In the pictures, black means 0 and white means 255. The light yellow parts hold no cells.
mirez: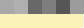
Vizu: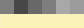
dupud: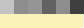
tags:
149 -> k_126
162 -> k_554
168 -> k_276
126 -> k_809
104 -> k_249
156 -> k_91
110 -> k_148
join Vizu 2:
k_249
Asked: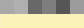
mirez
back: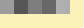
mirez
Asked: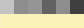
dupud
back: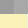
Vizu

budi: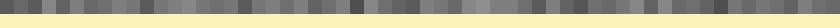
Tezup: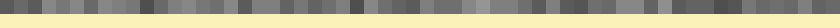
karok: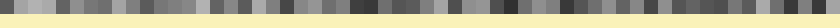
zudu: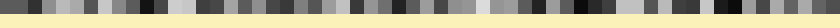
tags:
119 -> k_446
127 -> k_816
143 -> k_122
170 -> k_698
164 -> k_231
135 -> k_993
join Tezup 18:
k_816
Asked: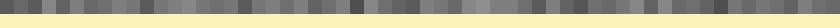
budi
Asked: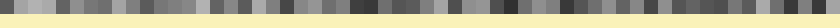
karok
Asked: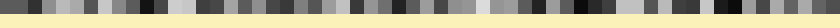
zudu

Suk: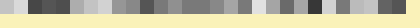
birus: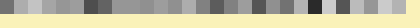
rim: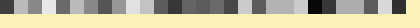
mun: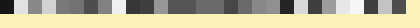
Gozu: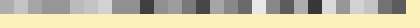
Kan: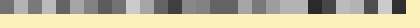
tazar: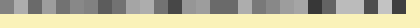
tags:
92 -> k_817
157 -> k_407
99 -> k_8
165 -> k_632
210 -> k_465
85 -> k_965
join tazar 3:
k_407
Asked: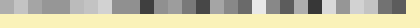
Gozu
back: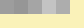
birus

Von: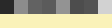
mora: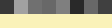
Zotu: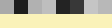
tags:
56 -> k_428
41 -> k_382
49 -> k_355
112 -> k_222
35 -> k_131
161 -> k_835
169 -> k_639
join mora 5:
k_382
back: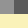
Von
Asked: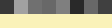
mora

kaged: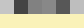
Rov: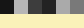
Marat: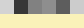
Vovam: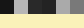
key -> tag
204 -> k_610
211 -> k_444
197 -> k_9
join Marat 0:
k_444
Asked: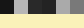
Vovam
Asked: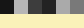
Rov
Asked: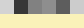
Marat
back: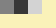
Marat

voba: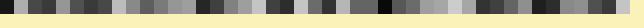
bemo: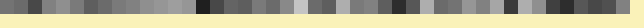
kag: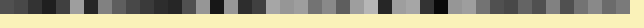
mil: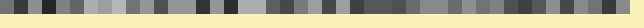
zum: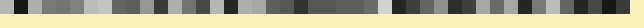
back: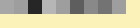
kag
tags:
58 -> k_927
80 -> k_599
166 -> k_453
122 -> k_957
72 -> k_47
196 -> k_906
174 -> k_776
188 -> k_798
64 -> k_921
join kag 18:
k_921

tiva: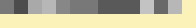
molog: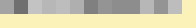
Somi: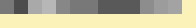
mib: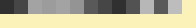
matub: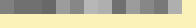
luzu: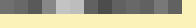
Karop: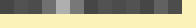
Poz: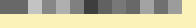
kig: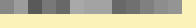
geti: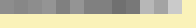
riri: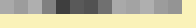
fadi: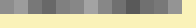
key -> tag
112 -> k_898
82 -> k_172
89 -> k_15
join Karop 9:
k_172
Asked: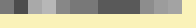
Somi

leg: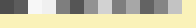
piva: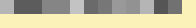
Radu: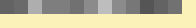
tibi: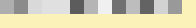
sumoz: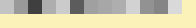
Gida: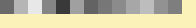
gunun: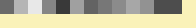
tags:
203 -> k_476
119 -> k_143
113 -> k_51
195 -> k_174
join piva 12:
k_51
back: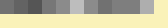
Radu
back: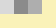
tibi

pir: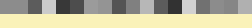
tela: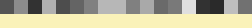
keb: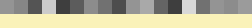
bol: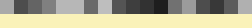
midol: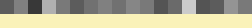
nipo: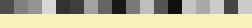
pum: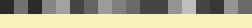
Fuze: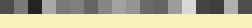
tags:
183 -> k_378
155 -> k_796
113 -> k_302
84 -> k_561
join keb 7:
k_302
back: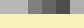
tela
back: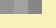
Fuze
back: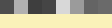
Fuze
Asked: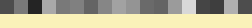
Fuze
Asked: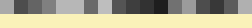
bol

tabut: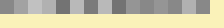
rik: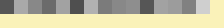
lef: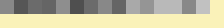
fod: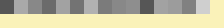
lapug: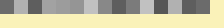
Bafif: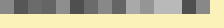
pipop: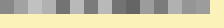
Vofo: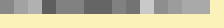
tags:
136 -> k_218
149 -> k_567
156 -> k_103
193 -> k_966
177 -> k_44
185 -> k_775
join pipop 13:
k_567
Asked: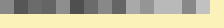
lef

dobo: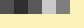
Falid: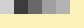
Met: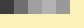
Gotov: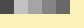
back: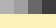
Falid
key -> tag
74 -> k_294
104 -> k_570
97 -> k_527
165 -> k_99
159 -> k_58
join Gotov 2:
k_99
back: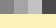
Gotov
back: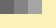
Gotov
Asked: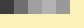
Met
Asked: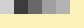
Falid
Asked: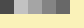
Gotov

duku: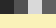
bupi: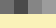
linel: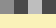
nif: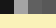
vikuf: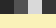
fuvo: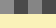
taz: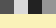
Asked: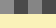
fuvo
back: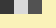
vikuf

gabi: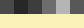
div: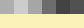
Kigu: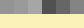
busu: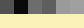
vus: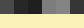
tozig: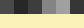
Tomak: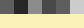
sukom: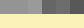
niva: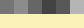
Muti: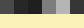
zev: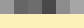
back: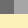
div
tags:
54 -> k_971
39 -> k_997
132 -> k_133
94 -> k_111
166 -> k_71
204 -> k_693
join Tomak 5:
k_693
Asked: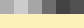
div
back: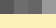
sukom
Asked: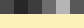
gabi
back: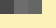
zev
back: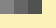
Kigu

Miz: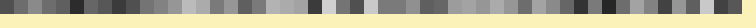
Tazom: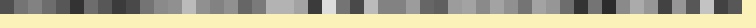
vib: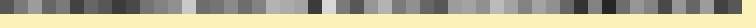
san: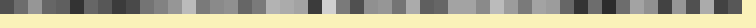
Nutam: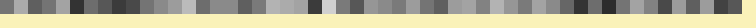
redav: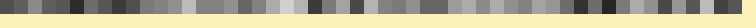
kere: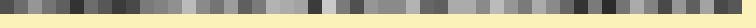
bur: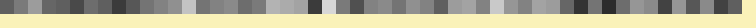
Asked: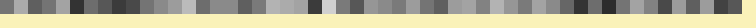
Nutam
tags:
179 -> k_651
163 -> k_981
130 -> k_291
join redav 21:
k_651
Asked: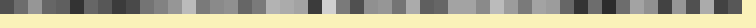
san
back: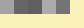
san
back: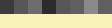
redav
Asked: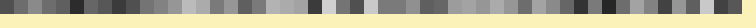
Miz

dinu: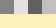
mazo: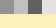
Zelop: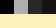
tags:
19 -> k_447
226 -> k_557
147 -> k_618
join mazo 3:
k_557
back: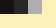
Zelop
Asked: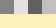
dinu
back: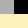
Zelop

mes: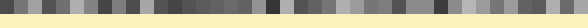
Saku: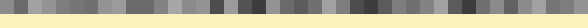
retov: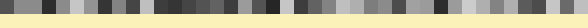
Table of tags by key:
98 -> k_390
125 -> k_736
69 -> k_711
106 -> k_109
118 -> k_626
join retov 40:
k_109
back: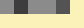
mes
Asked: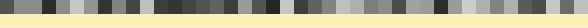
retov
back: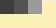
Saku

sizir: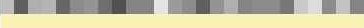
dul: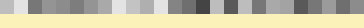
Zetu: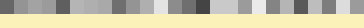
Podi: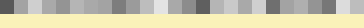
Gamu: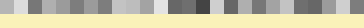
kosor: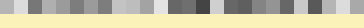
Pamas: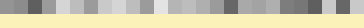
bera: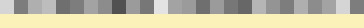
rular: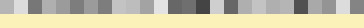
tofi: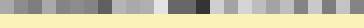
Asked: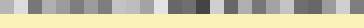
Gamu
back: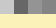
kosor
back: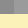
sizir
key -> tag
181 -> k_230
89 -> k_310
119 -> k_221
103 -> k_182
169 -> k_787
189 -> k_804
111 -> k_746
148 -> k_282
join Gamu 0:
k_230

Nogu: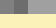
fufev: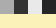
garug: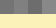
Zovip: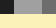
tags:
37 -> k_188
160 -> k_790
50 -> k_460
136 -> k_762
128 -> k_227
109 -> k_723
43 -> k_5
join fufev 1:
k_460
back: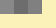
garug
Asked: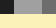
Zovip
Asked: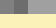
Nogu

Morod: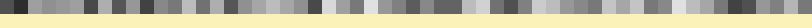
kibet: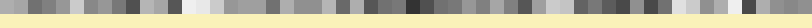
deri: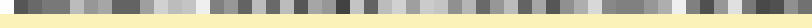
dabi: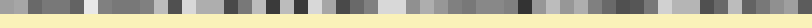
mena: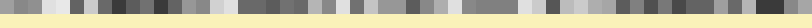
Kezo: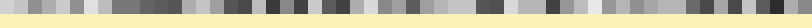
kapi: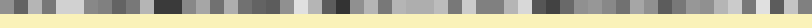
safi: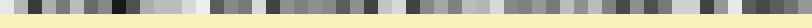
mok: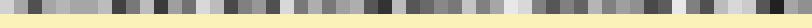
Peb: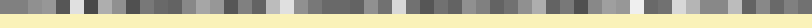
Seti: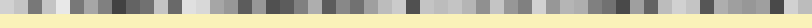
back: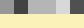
Kezo
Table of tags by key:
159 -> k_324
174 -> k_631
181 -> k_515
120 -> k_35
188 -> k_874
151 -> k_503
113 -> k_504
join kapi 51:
k_515
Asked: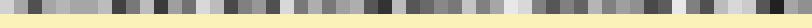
mok

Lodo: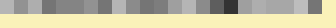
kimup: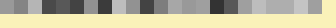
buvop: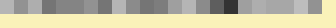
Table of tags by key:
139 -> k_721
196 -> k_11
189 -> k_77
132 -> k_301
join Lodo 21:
k_77
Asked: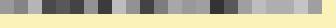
kimup
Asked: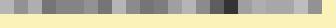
buvop

